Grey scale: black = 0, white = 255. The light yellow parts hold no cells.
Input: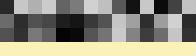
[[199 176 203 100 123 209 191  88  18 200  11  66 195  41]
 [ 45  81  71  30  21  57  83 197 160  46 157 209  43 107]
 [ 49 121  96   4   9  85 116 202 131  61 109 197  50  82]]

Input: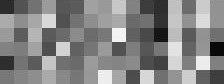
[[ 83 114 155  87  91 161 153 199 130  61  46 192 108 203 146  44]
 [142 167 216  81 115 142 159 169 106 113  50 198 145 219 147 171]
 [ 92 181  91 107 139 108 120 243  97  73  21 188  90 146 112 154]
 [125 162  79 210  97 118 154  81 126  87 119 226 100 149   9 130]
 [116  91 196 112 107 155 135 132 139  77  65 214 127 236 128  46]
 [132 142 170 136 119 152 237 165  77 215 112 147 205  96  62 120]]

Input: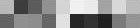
[[ 60  92 145 212 240 234 163 216 187 184]
 [144 141 102 225  39  51  32 122 148  99]]

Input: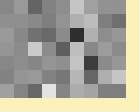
[[153 100 130 142 197 161 146 145 135]
 [143 137 126 147 176 188 126 111 143]
 [136 113 105 139  46 176 141 151 154]
 [140 203 140  94 190 136 156 139 149]
 [141 134 149 143 196  60 139 151 135]
 [149 153 130 119 182 102 174 197 130]
 [132 104 227 133 172 164 127 126 160]]

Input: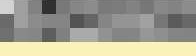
[[159 129  49 120 134 140 122 123 130 119 136 131 140 210]
 [159 140 133 133  83 101 133 148 148 161 119  90 104 106]
 [137 134  93 128 170 170 146 132 133 150 143 132 131 111]]

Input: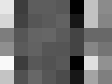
[[ 61  93  93  88   1 194 139 231]
 [ 66  86  91  98  23 194 133 214]
 [ 86 100 102  91  68 104 104 125]
 [ 91  98  86  85  68 134 116 143]
 [ 61  88  82  88   1 224 145 249]
 [ 81 103  86  75  23 164 127 196]]

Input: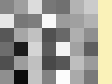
[[159 220 119 112 179 203 133]
 [119 125 248 155 160 178 230]
 [166 193  81 104 175 143  87]
 [ 27 213  92 242 162  95 109]
 [157 192  72  86 190 155  79]
 [ 11 196 130 252 170 121 143]]
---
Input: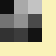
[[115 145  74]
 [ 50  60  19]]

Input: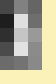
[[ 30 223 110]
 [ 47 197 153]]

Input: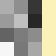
[[154 192  39]
 [ 99 124 140]]

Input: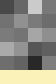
[[114 145 122]
 [123 116 166]]

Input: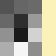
[[104  46 154]
 [145  25 210]]

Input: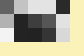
[[178  35  62]
 [243  35  34]]
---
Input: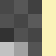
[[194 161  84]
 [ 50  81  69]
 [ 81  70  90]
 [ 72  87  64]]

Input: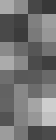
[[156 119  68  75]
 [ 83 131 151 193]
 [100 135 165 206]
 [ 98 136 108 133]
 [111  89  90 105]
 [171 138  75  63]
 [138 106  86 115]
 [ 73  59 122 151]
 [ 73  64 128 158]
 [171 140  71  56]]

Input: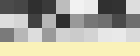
[[122 183 221 154 209 203 211 231 233 218]
 [221 213  64 182  46 153 119 111  73 109]
 [ 75  70  47  58 189 242 236  48  50 221]]

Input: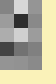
[[148 146 138]
 [ 67 114 128]
 [173 208 156]
 [156  46 137]
 [132 215 149]]

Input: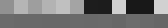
[[107 105 105 104 104 106 105 106 103 108 105 102]
 [145 181 158 179 192 164  29  28 208  24  24 209]]

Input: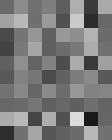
[[ 45 113 165  87  97 108 184 113]
 [170 185  69 173  82 219  26 102]
 [103 106 118  96 103  95 111 100]
 [114 136 102 138 109 150 130 133]
 [ 88 130 118  75  97 124 138  89]
 [ 96 143  99 130  78 171  58 160]
 [ 66 121 165  96 109 121 172 113]
 [ 74 117 149  97 153 142 178 108]
 [162 184 112 154  82 201  44 103]
 [107 140 113 127  94 174  58 169]]
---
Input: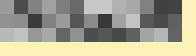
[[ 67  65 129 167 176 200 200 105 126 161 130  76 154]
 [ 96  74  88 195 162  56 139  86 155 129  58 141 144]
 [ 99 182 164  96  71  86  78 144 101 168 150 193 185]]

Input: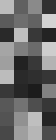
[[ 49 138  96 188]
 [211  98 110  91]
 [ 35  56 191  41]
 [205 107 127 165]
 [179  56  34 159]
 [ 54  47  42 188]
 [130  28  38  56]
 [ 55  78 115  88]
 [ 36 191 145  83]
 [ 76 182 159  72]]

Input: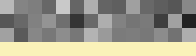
[[136  86  94 104 160  95 100 175 101 201 103 126 132 185]
 [ 34 161  62 122 117 130 174 105  52 111 148 129 104  87]
 [174 114 140 120 125 123 154 179 119 141 120 135  90 161]]

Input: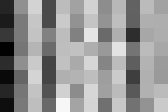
[[162 187  98 184 141 210 162 188  74 211 144  37]
 [174 175  97 190 147 196 146 202  74 198 122  27]
 [173 167  45 175 106 229 129 189 129 195 122  56]
 [167 187 116 227 153 174 193 190 107 181 118   2]
 [155 179  94 188 133 214 170 193  68 202 143  44]
 [154 176  62 203 158 190 179 176  69 212 101   9]
 [187 177  89 187 160 214 140 209  83 195 118  38]
 [202 147 114 200 112 213 164 247 105 190 121  14]]

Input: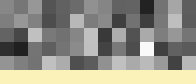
[[ 94 166 115  34  99  98 133 145 107  97  84 151 118 135]
 [ 92 190 120  62 114  63 138 124 184  95  77 129 151 126]
 [117 151 126 170  82 173  57 193 134 113 121 192  71  99]
 [ 91  97  64 249  77 121  67 192 139 116  95 116  32  46]
 [184  66 154 186 170 192 145  92  79 172 192 115 127 148]]

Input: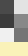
[[227  74]
 [136  59]
 [117 240]]
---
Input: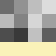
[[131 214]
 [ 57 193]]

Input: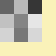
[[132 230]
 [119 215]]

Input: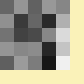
[[ 58 102]
 [ 66  74]]

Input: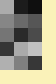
[[106  86]
 [ 42  75]]

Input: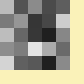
[[150  54]
 [103  55]]

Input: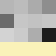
[[198 194]
 [203 173]]

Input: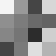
[[124 106]
 [117  44]]
